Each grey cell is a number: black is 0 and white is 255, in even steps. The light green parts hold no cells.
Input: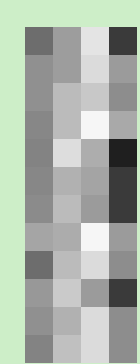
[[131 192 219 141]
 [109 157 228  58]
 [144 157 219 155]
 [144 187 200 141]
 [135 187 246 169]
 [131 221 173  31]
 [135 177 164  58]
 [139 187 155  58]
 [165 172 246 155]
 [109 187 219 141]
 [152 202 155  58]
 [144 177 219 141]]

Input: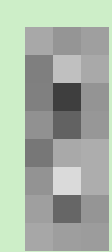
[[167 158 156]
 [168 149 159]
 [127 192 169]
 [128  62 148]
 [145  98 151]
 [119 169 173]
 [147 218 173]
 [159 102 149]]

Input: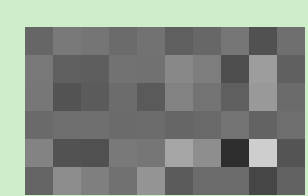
[[100 140 127 113 148  91 108 108  70  98]
 [102 121 117 107 114  95 103 118  81 111]
 [120  95  94 114 113 136 125  78 157  96]
 [119  83  91 108  90 130 115  95 153 107]
 [106 110 111 107 108 102 105 115  99 110]
 [131  82  80 121 118 165 142  45 206  84]]

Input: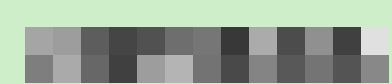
[[126 170 103  64 157 180 115  73 132  88 116  84 136]
 [165 157  93  69  81 110 118  56 171  76 144  64 224]]

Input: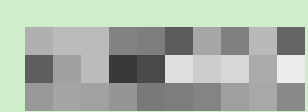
[[152 165 161 149 121 125 132 159 168 137]
 [176 187 186 131 126  92 166 128 185 101]
 [ 94 160 187  57  73 222 204 215 170 236]]

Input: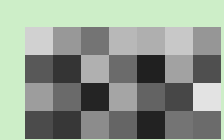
[[ 75  55 140 101  34 116 107]
 [209 152 116 184 175 200 150]
 [ 88  52 176 107  32 162  79]
 [157 106  36 165  99  71 227]]

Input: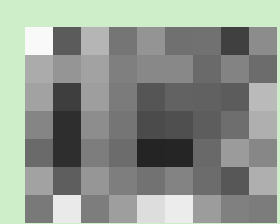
[[121 234 125 158 221 236 156 128 124]
 [249  91 181 117 148 112 113  64 140]
 [171 149 162 127 136 136 106 131 108]
 [162  62 158 123  85  98  97  92 186]
 [133  46 141 117  75  79  93 110 175]
 [106  46 125 108  36  37 105 155 135]
 [162  94 150 126 114 131 108  87 175]]

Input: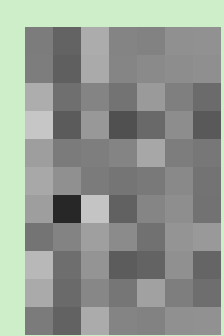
[[123  98 171 132 130 144 145]
 [124  99 172 132 130 144 145]
 [125  95 170 133 138 141 143]
 [173 111 132 115 154 127 107]
 [198  91 152  80 105 141  89]
 [158 123 126 132 167 125 119]
 [168 144 123 117 121 137 115]
 [158  39 196  97 133 142 114]
 [116 131 159 139 113 148 153]
 [184 110 148  92  99 144 101]
 [170 106 135 118 161 126 110]]

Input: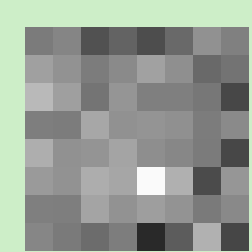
[[134 122 108 125  41  92 177  70]
 [123 133  81  99  77 105 145 128]
 [160 146 124 138 161 143 105 115]
 [185 159 116 149 127 127 119  71]
 [126 124 167 145 148 144 124 138]
 [174 145 148 164 142 135 123  71]
 [154 146 173 166 250 176  75 150]
 [127 126 164 146 158 147 122 137]]
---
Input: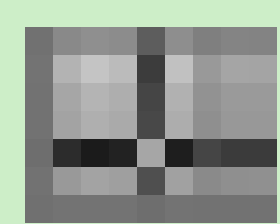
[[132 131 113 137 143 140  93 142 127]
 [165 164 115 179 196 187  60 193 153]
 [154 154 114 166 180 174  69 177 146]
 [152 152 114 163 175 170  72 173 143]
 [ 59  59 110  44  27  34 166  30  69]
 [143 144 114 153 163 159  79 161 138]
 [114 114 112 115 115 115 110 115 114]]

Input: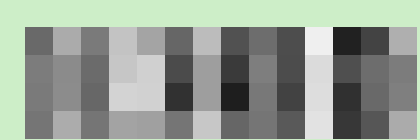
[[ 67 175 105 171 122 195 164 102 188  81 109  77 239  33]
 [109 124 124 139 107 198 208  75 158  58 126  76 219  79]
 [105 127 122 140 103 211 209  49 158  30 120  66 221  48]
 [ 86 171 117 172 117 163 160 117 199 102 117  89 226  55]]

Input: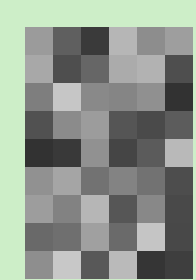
[[141 158 155  95  58 182]
 [178  78 168  78 102 171]
 [144  50 126 198 137 133]
 [ 74  92  81 139 156  85]
 [ 91 185  50  57 145  69]
 [114  77 145 165 114 131]
 [136  73 157 130 182  86]
 [197  72 105 111 160 106]
 [ 53  62 142 200  88 186]]

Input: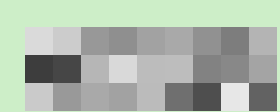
[[125 180 218 204 152 143 162 169 145]
 [136 164  61  70 182 217 188 189 130]
 [231  98 202 153 169 162 187 111  78]]

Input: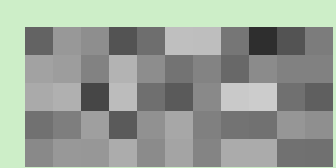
[[ 83 124  99 152 142  83 110 191 190 118  46]
 [129 129 162 157 130 179 141 115 131 104 139]
 [112  95 170 176  70 188 111  90 137 201 204]
 [150 143 113 126 159  90 145 167 128 115 113]
 [113 112 137 152 151 172 139 164 132 171 171]]

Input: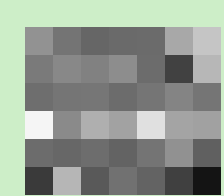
[[168 197 146 116 102 106 107]
 [ 65 183 122 136 129 141 108]
 [132 117 110 117 118 108 117]
 [164 161 245 138 175 162 224]
 [145  96 108 103 109  99 116]
 [ 64  20  58 182  89 113  99]]

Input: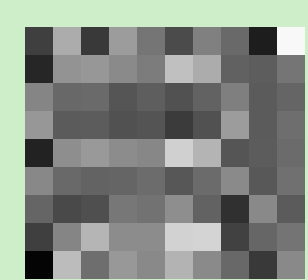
[[ 29 248  63 172  57 156 117  75 128 105]
 [ 93 117  38 147 151 138 124 192 172  97]
 [ 91 101 133 104 106  85  94  81  98 127]
 [ 91 110 151  91  92  81  84  59  81 156]
 [ 92 107  34 142 153 140 135 208 180  85]
 [ 88 112 136 105  99 101 108  87 107 138]
 [137  91 101  73  79 119 114 142  98  48]
 [102 116  63 133 181 140 140 210 212  65]
 [ 57 137   4 188 110 152 137 179 138 104]]

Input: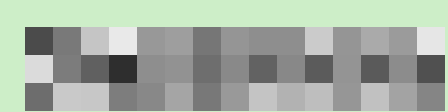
[[155 230  75 121 197 233 152 158 118 149 142 142 203 149 170]
 [140  80 219 124  96  46 142 146 110 137  98 136  91 148  90]
 [163 133 109 201 199 125 136 165 120 153 196 178 190 150 193]]

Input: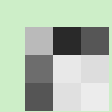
[[ 41  86 186]
 [232 221 109]
 [224 236  85]]
